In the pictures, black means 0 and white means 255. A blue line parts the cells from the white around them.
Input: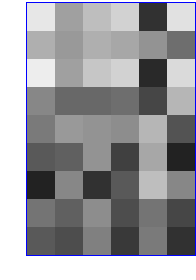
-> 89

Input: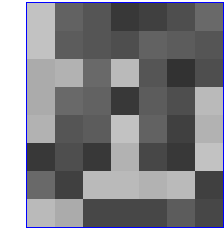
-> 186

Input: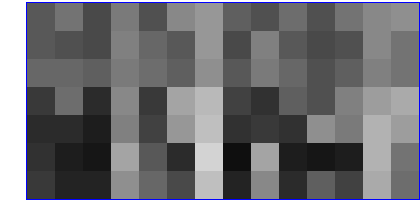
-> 57

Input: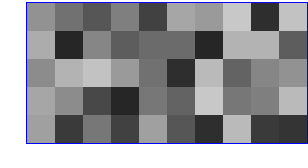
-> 160

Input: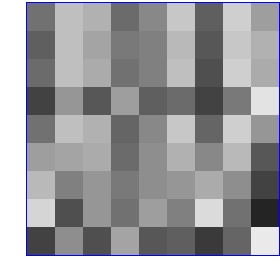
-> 66

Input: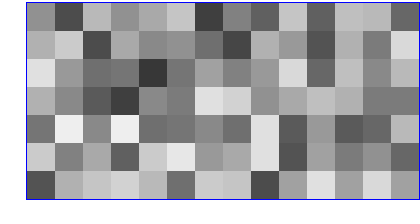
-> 83
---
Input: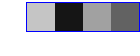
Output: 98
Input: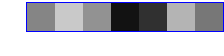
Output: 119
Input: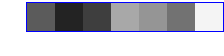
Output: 244
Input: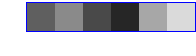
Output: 218
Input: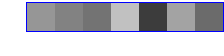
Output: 107
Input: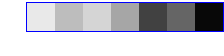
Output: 8
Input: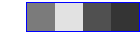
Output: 52
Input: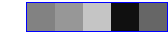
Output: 102
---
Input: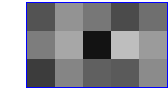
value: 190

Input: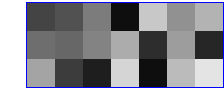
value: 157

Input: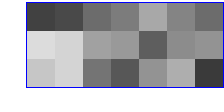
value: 140

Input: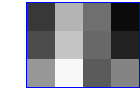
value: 104

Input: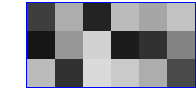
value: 49

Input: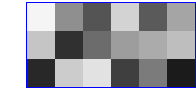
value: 171

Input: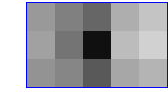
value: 188

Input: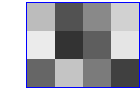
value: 94

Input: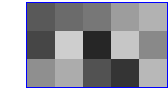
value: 198
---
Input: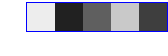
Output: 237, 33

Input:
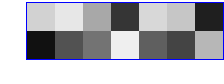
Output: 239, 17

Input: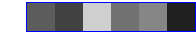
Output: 207, 32

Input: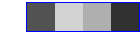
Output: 210, 49

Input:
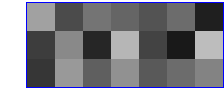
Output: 189, 25

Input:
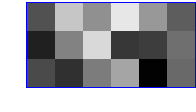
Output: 231, 2

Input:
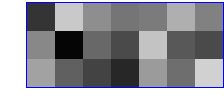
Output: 209, 5

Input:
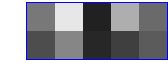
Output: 231, 33
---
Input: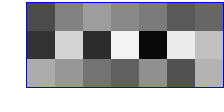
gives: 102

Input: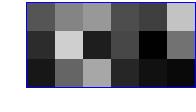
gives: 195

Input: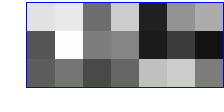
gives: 172

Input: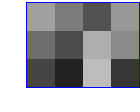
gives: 152

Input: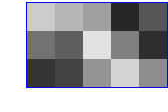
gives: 86

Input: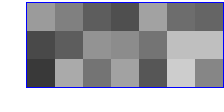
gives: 101

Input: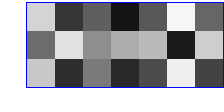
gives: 102
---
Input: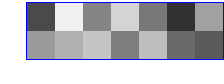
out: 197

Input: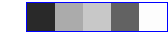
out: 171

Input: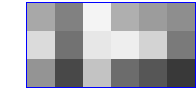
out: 231

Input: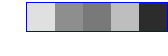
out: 142

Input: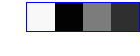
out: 47

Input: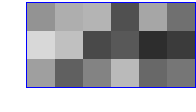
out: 186

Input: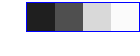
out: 79

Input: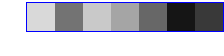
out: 165

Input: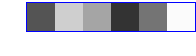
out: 165
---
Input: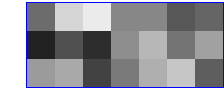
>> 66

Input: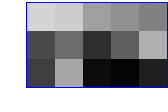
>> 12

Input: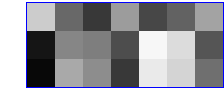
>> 141

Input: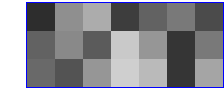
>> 150

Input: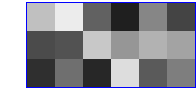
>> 39

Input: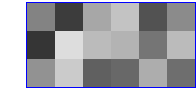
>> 96
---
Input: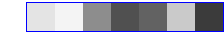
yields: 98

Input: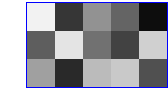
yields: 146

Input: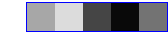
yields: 69

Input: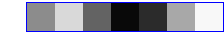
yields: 43

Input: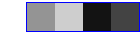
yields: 206

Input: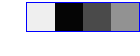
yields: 5
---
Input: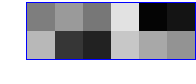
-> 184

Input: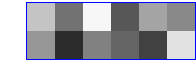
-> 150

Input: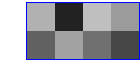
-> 97

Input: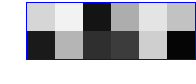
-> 26

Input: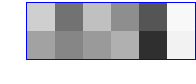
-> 162

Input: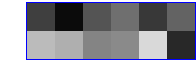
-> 187

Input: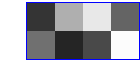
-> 112
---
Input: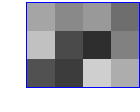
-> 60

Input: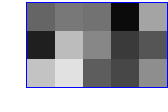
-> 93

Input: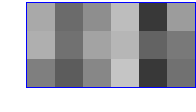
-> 197

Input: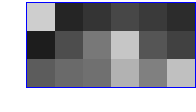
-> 178

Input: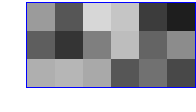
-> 86

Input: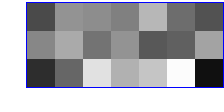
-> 197

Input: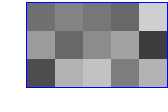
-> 194

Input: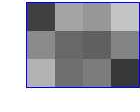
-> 111

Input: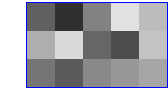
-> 137

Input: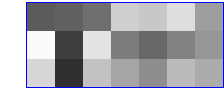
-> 142
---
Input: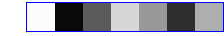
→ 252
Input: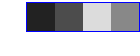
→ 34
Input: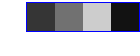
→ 53
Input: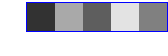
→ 50
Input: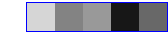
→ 214
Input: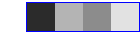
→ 43
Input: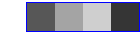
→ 87
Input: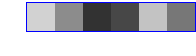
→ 210
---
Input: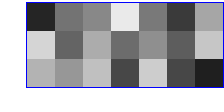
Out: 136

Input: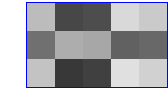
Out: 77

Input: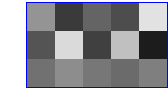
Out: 100

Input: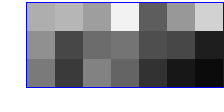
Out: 158

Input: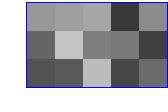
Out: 166

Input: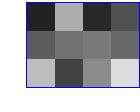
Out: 40
